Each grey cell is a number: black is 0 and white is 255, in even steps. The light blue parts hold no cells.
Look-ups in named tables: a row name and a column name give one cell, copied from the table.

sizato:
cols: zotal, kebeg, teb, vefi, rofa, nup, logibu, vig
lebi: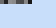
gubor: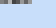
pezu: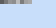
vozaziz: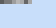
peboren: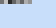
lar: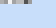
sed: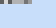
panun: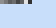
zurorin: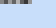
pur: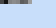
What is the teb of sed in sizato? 92
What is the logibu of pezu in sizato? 162
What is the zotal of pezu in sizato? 93
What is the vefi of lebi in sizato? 138
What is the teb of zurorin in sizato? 156
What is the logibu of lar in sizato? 83
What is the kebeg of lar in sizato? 154
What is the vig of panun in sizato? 50
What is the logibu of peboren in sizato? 174
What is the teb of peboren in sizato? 44
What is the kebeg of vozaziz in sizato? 122
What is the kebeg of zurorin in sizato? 85
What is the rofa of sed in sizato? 179

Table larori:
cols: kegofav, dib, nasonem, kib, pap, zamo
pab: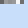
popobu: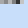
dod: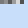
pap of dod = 216
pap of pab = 246
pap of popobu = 51
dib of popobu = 137
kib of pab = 152
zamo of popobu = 196
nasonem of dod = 90
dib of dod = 144
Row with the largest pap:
pab

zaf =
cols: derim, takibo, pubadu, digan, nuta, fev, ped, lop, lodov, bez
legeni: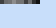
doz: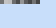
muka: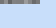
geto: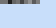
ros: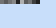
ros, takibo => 90
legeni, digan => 140
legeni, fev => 114
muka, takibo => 144
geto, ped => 118
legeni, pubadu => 114
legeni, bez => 18
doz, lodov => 114
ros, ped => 91
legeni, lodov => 48
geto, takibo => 114
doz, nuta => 76
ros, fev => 175

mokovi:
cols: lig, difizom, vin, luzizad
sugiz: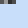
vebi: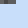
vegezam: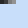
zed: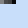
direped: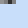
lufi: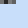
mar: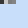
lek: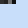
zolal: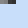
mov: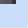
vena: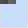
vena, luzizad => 96
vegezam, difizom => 61
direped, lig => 147
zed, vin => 64
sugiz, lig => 87
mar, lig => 54
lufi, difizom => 40
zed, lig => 130

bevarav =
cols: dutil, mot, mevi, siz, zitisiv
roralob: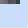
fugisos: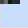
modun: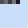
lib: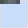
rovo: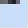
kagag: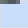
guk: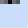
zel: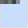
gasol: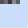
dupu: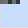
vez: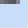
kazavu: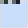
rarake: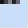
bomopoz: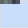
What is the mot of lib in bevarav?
96
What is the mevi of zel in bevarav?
115
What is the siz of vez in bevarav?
86
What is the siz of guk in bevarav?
106
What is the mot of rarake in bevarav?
68
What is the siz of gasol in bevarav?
136
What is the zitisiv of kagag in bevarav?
112
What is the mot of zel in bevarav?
90
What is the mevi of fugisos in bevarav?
23
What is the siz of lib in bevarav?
102
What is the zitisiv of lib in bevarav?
85
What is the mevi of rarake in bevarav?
132
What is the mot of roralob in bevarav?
105
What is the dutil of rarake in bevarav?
21
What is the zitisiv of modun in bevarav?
28
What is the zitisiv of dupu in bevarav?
55
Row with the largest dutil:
kazavu

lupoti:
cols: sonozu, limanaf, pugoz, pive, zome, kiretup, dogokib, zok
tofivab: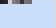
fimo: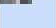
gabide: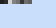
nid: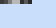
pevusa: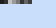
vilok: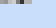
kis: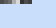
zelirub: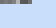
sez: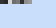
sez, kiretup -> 49
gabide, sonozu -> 31
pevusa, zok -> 63
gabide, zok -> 97
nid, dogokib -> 89
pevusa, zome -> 120
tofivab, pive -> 126
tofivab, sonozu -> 31
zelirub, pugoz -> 115
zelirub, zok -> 112
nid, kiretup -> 48
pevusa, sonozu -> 30
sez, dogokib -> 142
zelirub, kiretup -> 90
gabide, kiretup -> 55
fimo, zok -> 106
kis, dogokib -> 78
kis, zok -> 64
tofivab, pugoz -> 215

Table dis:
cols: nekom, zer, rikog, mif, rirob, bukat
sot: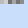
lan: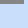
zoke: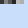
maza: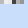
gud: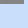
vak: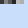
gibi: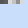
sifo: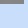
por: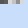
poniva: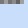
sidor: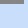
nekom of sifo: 133
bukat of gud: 133
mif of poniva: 138
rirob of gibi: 144
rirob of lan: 134
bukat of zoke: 175
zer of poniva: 159

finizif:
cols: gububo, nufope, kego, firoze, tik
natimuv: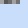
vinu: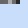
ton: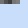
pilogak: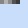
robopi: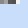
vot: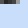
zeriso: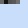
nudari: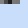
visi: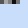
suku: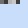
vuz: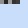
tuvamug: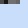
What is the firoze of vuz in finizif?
51
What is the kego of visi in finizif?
128
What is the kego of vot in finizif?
53
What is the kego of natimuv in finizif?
109
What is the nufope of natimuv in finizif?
89
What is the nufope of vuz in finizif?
37
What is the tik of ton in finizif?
125
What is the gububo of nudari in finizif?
129
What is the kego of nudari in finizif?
31
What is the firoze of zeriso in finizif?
88
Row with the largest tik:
robopi

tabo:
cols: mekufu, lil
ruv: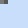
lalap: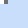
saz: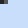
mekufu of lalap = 254
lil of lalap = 112
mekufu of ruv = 121
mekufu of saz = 38
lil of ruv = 88
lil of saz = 90

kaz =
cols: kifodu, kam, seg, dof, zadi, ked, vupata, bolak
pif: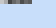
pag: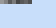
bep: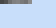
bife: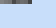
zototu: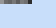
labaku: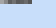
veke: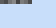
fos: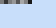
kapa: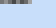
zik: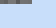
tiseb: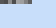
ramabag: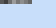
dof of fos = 150
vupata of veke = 109
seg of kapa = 111
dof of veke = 134
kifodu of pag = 152
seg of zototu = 99
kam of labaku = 136
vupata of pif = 103
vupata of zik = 113
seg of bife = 115
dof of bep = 127
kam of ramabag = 64
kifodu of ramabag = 88
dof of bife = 73
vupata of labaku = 107
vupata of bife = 105
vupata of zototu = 111
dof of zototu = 118
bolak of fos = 25
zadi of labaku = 89

